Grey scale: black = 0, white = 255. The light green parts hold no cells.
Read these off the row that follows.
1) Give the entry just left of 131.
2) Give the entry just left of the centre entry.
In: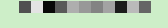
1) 152
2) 174

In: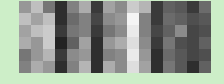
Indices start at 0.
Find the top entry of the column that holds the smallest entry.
46
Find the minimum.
35
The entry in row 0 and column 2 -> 118
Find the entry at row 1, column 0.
191
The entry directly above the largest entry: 203
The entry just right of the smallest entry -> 97
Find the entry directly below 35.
58
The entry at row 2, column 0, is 162
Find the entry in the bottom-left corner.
129
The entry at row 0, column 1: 191
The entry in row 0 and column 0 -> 151
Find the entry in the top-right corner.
107
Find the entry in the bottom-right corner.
97
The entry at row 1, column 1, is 162
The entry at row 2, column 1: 191
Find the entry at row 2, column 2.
203

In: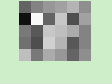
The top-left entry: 100
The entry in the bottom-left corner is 190
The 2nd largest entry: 208
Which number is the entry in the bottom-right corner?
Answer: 142
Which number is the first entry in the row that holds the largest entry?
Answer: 16
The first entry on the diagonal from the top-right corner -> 142
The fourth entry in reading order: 161
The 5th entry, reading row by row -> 180

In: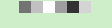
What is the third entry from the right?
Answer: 158
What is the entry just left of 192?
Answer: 115
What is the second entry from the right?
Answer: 50

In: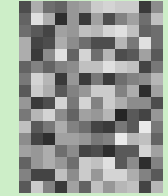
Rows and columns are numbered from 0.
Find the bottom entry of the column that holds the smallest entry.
182
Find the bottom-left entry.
89
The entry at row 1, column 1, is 224
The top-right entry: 140
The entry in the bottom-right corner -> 182
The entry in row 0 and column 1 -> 173
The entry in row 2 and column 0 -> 110
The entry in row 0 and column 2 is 110
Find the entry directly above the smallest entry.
173
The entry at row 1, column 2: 173
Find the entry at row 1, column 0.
99
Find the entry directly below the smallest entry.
120
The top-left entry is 77
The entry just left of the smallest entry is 182

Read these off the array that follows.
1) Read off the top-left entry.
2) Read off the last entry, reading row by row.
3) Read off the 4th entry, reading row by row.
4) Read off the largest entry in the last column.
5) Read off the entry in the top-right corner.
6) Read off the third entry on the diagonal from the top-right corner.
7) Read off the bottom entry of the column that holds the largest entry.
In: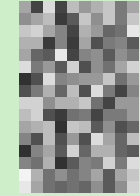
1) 165
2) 210
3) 68
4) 231
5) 165
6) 102
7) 231

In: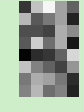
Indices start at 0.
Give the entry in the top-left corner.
54
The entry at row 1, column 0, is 183
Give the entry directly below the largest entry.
120
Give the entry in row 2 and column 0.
78
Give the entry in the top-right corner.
98
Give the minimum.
4
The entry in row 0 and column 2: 246
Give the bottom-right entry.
34
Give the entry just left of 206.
89
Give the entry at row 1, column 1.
89
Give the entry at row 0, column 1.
194
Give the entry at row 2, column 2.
66

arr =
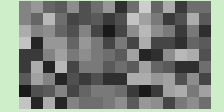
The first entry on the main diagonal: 131
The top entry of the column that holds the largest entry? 205
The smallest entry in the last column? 47
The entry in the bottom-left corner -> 195
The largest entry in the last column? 161
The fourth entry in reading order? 90
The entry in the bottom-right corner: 110
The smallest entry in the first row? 47
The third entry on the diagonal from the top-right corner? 58
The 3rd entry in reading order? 101
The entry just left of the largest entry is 110
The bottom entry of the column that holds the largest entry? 151
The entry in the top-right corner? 110
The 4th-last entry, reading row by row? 69
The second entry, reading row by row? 151
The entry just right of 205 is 101
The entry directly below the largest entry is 161
